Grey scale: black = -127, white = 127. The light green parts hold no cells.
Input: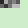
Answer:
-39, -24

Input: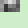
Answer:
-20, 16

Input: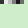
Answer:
-19, -76

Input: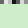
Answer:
18, -24

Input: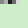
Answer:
90, 6

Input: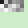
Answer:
0, 89

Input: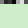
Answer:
-47, -2
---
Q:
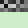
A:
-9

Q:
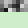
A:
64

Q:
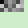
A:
43

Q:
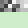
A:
91

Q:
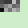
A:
-40

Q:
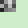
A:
-12

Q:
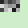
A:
17

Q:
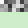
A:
20

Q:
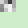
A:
42
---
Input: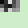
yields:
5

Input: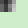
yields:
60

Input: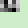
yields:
68

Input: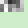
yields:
66

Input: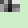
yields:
-22

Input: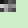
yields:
18

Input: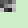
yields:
66

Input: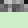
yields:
31

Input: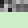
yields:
-39
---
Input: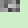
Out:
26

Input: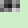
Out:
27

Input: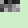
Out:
-96

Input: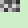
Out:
5

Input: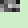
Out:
-4

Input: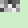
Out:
-32

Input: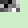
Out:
13

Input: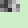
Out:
50

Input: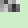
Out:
29
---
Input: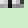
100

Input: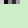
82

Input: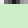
108

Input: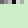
-23

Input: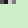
-43

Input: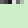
-31

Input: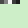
-54

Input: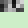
-43

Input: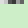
94
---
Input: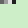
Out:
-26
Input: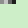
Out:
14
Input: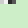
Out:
77
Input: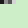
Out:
-102
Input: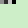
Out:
17
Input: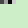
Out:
-57
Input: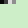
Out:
-120
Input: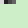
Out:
88
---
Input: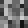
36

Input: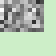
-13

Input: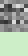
-32

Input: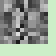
-55

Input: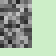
-51
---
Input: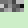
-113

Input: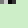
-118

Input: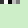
-118

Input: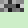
-118

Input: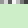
-63

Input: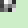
-98
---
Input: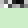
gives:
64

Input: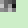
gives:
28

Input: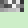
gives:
-37

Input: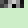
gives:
-39

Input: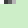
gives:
121

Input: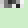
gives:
70

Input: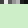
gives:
-64

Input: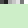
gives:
-52

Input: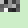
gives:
60
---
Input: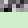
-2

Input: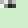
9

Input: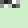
111

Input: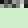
-22

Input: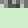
16

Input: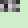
-94
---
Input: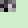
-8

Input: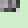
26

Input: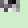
-18

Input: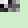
98

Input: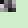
-112

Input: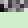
28

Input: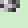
44
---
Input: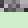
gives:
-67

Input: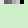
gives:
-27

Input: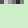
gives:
-40

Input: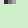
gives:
-13

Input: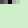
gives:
-55

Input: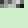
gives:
-68

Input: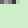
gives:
-25
